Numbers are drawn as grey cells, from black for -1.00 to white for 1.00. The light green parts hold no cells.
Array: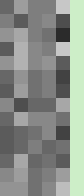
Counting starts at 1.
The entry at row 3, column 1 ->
0.15
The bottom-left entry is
0.15
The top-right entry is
0.56
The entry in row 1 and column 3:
-0.01
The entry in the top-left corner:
-0.19
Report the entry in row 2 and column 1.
-0.01
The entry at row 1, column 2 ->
0.23
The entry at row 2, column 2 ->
-0.29
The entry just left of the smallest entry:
-0.11
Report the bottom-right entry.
0.48
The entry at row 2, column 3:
-0.01
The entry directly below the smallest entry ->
0.56

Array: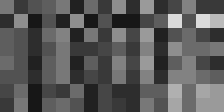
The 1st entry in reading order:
-0.06
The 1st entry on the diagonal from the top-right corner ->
-0.55
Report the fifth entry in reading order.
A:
-0.06
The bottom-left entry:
-0.55
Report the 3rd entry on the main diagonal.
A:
-0.65
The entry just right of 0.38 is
-0.16
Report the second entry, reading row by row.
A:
-0.55
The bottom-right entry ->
0.21
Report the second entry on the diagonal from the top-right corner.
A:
0.72
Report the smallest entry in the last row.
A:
-0.82
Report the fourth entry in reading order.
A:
-0.26
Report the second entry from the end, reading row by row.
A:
0.21
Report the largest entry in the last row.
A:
0.30
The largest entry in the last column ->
0.46
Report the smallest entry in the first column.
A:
-0.65

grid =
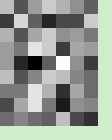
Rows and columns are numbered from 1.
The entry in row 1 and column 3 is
0.22
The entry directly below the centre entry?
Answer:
0.59
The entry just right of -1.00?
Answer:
-0.25
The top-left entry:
0.49
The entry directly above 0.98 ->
-0.53
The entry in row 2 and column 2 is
0.68
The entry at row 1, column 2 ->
-0.34
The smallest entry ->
-1.00
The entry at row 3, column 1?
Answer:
0.40
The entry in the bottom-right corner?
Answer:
-0.62
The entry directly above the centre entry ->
0.59
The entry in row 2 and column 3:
-0.25
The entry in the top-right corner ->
-0.25
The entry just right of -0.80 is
0.13
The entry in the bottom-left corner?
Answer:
-0.15
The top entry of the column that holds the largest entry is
0.40

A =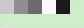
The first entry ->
0.58
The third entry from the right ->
-0.16

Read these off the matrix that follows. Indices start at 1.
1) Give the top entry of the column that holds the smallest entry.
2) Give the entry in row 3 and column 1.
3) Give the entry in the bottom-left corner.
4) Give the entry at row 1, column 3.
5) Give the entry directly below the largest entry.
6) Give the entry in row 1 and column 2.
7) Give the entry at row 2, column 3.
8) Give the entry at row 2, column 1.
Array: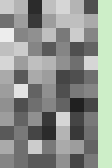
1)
0.41
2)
0.86
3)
0.04
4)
-0.66
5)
0.50
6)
0.41
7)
-0.56
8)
-0.13

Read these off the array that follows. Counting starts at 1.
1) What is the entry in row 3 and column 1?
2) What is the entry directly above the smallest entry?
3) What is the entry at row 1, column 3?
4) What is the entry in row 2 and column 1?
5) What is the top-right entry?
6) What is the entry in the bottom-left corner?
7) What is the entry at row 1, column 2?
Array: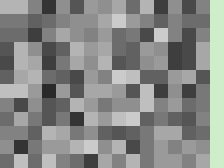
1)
-0.15
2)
-0.15
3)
0.02
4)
-0.06
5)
0.02
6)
-0.15
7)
0.41
